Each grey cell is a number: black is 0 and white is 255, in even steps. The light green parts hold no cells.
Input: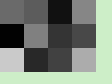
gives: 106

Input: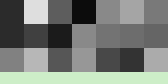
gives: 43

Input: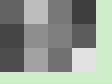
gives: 99

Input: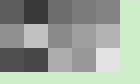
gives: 93

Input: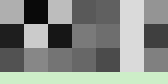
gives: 175

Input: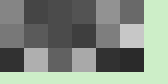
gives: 133

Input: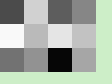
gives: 75

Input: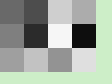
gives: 105
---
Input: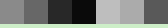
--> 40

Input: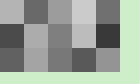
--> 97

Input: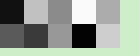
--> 90

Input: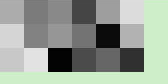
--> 226

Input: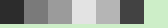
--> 122

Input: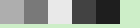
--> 174

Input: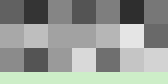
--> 154

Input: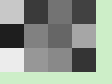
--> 166
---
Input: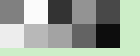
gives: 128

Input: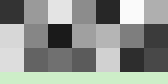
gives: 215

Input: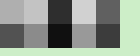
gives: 175

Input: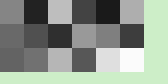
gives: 105

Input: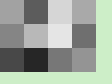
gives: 133

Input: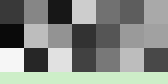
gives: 10
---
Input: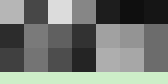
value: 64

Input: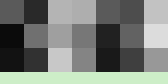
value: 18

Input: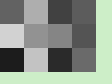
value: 28

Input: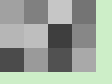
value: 75

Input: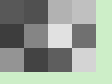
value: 148

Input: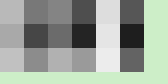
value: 193

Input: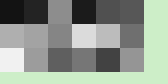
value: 241
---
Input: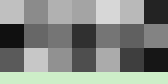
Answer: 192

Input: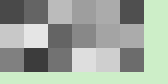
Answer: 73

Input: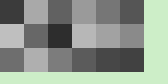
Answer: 59

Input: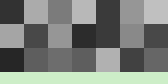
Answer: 50

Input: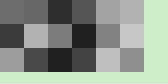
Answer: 109

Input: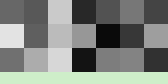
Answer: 103

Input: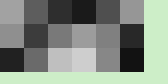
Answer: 162

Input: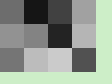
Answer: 109

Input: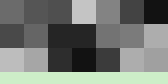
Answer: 107

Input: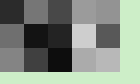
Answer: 43
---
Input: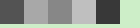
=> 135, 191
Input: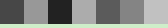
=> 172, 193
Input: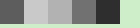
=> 178, 201
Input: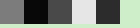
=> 73, 230
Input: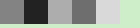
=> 173, 217
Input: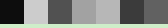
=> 162, 204
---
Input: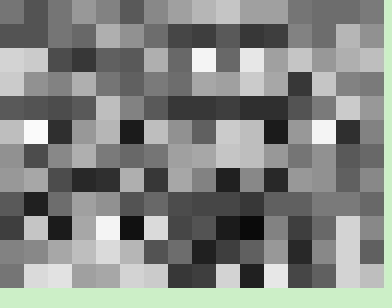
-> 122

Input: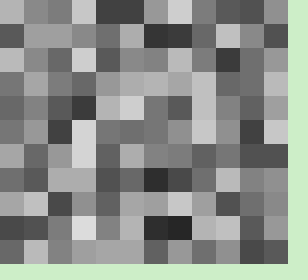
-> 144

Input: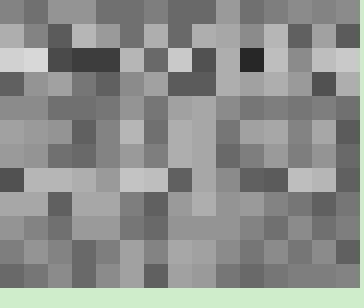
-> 139

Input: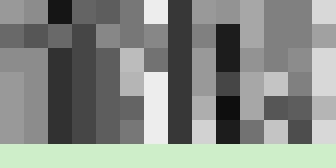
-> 216

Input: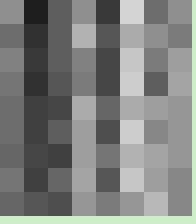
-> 143
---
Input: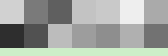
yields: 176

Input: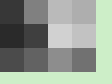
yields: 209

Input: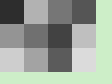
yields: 66

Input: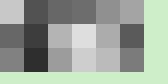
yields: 172

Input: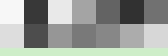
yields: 172

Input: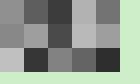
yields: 185
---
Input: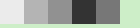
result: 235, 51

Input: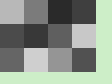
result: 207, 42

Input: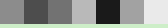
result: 234, 26

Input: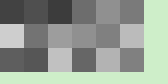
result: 206, 60

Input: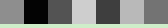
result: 206, 3

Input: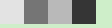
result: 227, 53

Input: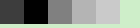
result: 202, 1

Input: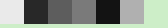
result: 234, 19

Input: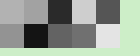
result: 228, 20
